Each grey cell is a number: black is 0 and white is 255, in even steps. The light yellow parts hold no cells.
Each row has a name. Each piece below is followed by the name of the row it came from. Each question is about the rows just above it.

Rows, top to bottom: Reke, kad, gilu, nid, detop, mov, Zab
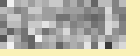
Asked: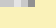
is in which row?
nid
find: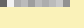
mov
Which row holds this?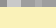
kad
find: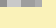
kad
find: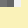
mov
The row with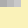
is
mov
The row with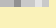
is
nid

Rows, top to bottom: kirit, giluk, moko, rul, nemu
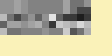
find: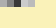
rul
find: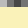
moko
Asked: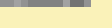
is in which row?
kirit
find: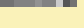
nemu
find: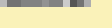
nemu
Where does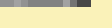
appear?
giluk

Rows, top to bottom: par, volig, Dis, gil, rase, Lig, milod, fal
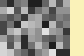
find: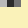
milod
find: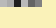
gil
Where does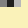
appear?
milod
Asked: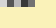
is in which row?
volig
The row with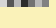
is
milod
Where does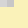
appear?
fal
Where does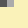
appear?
par

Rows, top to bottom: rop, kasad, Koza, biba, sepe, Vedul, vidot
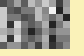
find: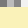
kasad
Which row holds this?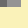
sepe
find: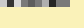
Vedul
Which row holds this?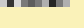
biba
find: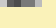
kasad
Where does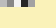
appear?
kasad
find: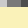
Koza

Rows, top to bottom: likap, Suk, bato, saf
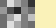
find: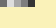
likap
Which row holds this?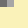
bato
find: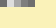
saf
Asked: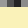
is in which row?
Suk

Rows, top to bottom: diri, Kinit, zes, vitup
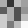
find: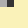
diri
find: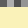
Kinit
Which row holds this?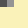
Kinit
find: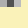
zes
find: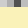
zes
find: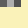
Kinit

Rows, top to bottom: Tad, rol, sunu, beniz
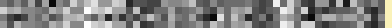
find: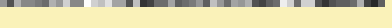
beniz
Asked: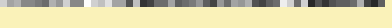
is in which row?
rol
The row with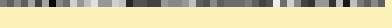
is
Tad

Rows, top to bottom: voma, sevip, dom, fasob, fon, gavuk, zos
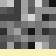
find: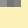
gavuk
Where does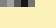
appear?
fon
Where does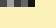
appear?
zos
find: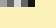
voma
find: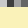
voma
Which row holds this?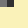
fon
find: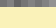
fasob

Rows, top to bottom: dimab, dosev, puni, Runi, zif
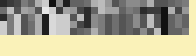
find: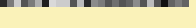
puni
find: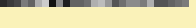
dimab
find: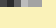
dosev
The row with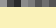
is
Runi

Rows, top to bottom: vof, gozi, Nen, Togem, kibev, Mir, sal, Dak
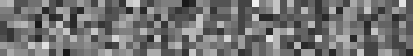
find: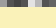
Mir
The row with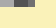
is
Dak
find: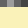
Mir
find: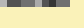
vof
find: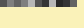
sal
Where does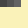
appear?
gozi

